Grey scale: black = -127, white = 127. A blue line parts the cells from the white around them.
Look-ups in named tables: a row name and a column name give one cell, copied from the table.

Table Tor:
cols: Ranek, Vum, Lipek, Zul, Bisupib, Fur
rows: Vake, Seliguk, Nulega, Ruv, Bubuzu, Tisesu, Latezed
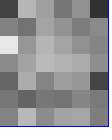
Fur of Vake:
-78
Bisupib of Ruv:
43
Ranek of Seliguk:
2
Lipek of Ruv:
57
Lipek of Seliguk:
36
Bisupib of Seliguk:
-3
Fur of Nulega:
5
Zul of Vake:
-9
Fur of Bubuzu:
-59
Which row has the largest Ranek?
Nulega

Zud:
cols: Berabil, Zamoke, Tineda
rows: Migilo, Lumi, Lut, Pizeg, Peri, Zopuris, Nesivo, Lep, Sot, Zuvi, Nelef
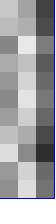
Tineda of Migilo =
-61
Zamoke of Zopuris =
99
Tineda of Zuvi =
-21
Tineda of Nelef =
-12
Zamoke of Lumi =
47
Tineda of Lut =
-3
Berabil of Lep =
63
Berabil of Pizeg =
43
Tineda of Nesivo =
-24
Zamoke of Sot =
10
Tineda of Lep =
-55
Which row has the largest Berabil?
Sot

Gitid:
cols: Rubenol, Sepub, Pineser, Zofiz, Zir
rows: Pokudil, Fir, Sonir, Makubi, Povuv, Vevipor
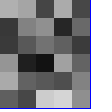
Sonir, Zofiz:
-31
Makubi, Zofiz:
33
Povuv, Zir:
2
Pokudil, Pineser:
-58
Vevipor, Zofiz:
85
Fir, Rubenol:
-71
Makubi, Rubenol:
21
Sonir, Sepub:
-39
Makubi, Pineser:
-109
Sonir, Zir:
-68
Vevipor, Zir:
15
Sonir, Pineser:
-13
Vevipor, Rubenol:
-32
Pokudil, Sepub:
37

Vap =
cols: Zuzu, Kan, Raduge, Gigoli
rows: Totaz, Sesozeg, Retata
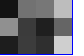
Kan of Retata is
-67
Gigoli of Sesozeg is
-26
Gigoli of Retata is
79
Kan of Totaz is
-13
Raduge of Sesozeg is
-96
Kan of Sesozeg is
-68
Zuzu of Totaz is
-108
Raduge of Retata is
-80
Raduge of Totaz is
-8
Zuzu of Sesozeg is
16
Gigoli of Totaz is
61
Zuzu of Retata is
-98

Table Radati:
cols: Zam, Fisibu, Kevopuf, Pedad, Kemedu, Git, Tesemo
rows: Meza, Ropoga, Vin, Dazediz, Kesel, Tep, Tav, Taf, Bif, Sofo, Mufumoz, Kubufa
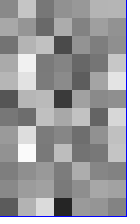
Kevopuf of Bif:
-6
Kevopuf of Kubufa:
91
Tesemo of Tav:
87
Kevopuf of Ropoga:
-22
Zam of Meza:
9
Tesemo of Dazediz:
71
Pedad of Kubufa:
-90
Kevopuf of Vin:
65
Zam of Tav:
-8
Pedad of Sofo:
-3
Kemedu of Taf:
-17
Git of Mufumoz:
39
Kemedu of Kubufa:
26
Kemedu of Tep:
33
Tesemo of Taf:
64
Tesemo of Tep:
15
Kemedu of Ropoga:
2
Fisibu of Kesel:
98
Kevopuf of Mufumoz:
33
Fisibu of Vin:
52
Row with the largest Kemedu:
Tav

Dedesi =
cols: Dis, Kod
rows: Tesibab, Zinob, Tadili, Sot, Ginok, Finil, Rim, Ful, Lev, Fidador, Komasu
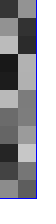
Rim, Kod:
-2
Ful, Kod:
27
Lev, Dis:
-90
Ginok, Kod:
49
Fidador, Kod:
-9
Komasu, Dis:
12
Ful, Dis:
-26
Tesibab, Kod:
19
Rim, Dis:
-20
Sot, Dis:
-103
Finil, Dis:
57
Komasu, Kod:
-34

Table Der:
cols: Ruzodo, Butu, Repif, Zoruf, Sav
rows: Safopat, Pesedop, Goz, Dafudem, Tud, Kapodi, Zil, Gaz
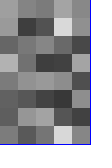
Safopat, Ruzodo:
31
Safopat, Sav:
8
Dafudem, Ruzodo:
50
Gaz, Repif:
-10
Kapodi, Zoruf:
-71
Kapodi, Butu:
-40
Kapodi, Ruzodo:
-30
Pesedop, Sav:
16
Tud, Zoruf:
13
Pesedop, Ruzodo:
26
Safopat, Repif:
-4
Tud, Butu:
18
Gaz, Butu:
-38
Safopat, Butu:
4

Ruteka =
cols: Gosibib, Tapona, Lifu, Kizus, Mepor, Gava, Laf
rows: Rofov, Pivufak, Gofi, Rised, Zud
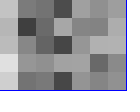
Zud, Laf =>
17
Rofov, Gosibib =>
67
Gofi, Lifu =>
-27
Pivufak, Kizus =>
39
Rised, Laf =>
10
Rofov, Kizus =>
-51
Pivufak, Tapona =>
-64
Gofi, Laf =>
50
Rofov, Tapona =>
-4
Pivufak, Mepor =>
5
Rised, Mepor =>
35
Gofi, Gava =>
49
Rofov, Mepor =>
32
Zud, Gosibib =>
79
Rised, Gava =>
-22
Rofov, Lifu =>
-12
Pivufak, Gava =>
3
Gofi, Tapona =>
7
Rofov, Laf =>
30
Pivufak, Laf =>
45
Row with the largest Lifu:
Rised

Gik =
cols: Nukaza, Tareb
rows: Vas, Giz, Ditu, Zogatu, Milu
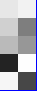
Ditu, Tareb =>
23
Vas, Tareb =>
114
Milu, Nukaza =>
118
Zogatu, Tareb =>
126
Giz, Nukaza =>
80
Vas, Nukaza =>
103
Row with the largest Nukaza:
Milu

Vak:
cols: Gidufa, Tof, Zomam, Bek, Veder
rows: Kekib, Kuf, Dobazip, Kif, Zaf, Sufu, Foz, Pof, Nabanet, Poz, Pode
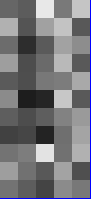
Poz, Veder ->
-48
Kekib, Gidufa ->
-25
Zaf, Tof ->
-49
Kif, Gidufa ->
30
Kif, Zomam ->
-21
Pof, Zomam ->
-92
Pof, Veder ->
36
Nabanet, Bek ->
-14
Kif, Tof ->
-50
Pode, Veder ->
-7
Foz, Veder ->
26
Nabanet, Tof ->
-2
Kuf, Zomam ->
33
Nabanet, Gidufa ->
-12

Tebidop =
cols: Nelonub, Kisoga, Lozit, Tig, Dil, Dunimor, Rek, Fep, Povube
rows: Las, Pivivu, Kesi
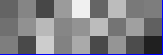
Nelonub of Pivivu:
-15
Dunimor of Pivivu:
60
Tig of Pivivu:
6
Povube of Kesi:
-95
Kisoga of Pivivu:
17
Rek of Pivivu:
-11
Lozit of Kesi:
77
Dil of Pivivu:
19
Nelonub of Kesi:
-1
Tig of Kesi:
2
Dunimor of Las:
-26
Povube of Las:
-2
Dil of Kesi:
42
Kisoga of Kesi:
-54
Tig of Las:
27
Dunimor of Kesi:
-54
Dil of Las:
112
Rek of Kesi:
21
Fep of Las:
-6
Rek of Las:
60
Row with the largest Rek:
Las

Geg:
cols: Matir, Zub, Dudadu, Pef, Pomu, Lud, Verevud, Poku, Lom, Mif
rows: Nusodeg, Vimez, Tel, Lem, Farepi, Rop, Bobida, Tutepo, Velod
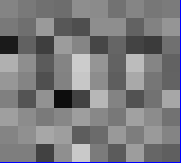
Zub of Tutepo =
16
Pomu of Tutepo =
-34
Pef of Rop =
-114
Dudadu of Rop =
18
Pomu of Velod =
73
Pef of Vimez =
-40
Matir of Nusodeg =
4
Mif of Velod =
-32
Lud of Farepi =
13
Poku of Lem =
60
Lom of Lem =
5
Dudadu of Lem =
-36
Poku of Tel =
-60
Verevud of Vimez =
14
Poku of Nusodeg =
5
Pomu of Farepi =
71

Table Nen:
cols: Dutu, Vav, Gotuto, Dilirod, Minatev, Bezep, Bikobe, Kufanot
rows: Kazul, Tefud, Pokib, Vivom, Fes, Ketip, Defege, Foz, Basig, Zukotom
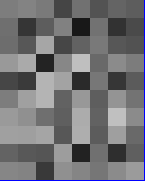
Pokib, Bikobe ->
-40
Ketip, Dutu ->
-2
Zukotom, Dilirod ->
16
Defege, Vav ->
16
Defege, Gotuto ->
-16
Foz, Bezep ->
-35
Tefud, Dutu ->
-16
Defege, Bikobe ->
64
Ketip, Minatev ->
24
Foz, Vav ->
31
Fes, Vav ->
-69
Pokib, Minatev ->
-29
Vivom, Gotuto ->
-92
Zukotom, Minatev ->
5
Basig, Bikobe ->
-81
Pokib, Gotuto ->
38

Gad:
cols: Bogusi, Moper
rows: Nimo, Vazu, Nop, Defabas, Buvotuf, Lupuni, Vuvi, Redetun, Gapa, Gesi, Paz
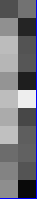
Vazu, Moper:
-91
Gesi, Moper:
-43
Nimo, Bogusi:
-48
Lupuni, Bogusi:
61
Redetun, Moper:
-33
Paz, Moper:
-118
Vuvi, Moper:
-56
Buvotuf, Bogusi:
20
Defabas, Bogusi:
54
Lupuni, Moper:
110
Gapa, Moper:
-30
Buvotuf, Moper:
-97
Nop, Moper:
-44
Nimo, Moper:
-13

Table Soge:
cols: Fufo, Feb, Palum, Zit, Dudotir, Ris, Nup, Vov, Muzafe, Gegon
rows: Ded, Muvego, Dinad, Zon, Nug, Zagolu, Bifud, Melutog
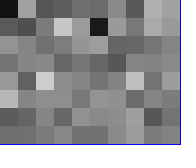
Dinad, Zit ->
-2
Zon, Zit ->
-25
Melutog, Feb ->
-15
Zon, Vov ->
4
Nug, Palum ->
77
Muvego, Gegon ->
25
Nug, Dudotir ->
6
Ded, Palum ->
-42
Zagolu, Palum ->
14
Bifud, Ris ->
9
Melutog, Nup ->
10
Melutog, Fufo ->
-17
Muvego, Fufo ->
-37
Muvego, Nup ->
26
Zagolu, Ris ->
19
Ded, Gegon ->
33
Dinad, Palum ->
-14
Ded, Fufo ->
-110

